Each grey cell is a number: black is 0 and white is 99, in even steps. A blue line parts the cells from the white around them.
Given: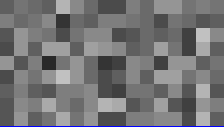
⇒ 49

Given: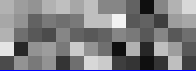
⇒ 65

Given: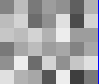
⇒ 73

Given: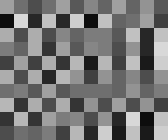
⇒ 5

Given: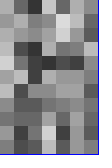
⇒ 59
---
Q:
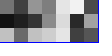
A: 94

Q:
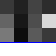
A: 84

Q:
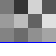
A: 87

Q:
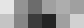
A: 89

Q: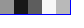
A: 96

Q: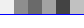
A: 93

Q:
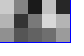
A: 84

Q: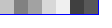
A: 93

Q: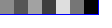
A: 86

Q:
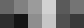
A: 81
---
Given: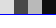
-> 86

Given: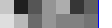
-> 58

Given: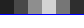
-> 55

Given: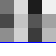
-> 55

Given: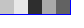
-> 90

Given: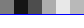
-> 30

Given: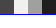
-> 27
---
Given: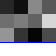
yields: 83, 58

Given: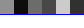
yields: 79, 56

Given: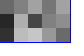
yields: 77, 73

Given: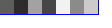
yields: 94, 79

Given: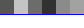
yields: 76, 63

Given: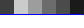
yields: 79, 61

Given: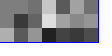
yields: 86, 77

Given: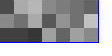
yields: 75, 71

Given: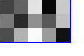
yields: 97, 88
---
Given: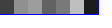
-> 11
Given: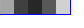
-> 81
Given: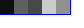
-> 56
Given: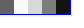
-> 7
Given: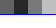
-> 74
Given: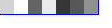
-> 56
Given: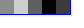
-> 23
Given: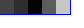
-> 77
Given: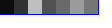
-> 46
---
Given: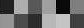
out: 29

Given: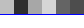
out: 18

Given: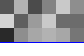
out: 55

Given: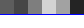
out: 27

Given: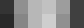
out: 52

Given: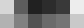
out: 50

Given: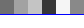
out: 63

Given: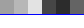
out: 71
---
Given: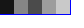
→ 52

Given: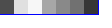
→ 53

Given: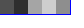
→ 55

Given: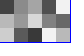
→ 59

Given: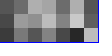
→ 47

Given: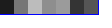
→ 46

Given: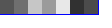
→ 43
